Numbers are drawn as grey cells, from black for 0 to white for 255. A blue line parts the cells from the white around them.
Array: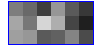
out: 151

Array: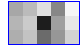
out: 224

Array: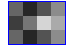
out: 38

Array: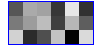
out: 55

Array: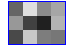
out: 222

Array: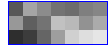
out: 109

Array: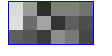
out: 127

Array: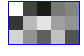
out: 26

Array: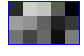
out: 193
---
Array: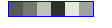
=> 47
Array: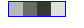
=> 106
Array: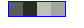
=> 42
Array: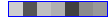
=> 65
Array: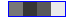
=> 54
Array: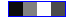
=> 129
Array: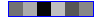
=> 191
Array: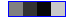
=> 51
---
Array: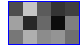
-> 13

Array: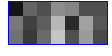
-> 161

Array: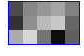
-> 200

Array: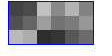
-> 123

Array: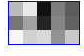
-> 133

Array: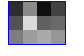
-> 97

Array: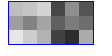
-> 124
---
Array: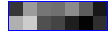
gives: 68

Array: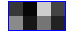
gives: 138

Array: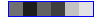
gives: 99

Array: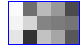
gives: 51

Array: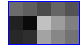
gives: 46

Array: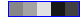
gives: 164

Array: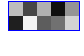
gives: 244

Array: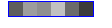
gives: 143

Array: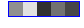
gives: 225
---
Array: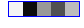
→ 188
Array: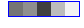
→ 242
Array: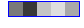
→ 169
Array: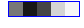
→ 246
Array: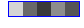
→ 86
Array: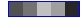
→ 39
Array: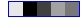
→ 120
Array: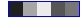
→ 119
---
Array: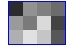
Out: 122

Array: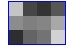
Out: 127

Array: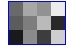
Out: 125

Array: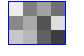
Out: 169

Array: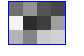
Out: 45

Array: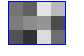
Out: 140
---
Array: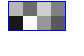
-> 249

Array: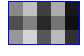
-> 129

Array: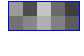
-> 134

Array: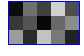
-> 84

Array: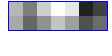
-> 102

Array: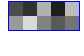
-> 217

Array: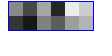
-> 23

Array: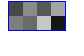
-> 106
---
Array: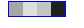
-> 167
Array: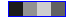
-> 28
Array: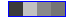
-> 59
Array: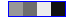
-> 152
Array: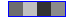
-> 110
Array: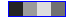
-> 37
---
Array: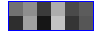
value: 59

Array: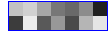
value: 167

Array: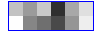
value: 201

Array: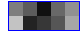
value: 16

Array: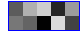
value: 206

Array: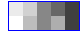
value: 135

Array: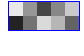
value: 70
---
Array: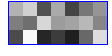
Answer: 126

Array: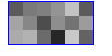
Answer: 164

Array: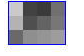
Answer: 179

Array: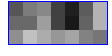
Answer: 105

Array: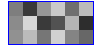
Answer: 139

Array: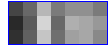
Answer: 41
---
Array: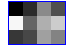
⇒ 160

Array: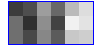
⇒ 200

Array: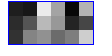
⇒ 126

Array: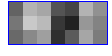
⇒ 166

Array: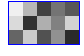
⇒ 145

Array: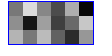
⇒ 43

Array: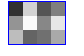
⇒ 112

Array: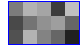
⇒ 102
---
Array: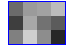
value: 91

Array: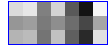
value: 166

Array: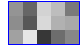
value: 169

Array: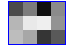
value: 147

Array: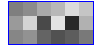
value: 177

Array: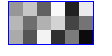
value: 116

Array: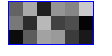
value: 4

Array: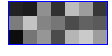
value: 90

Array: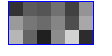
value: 168
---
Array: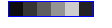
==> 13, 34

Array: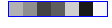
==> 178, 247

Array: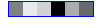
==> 129, 106

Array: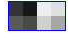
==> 51, 167

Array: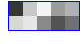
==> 54, 113

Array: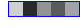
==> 208, 163

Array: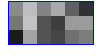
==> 139, 124

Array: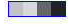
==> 194, 34

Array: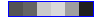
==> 84, 31
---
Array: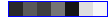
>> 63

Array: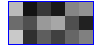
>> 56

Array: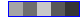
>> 200

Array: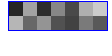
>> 44

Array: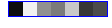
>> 145

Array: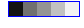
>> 148

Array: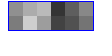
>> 186

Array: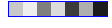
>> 127

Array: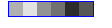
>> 147

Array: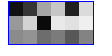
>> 165
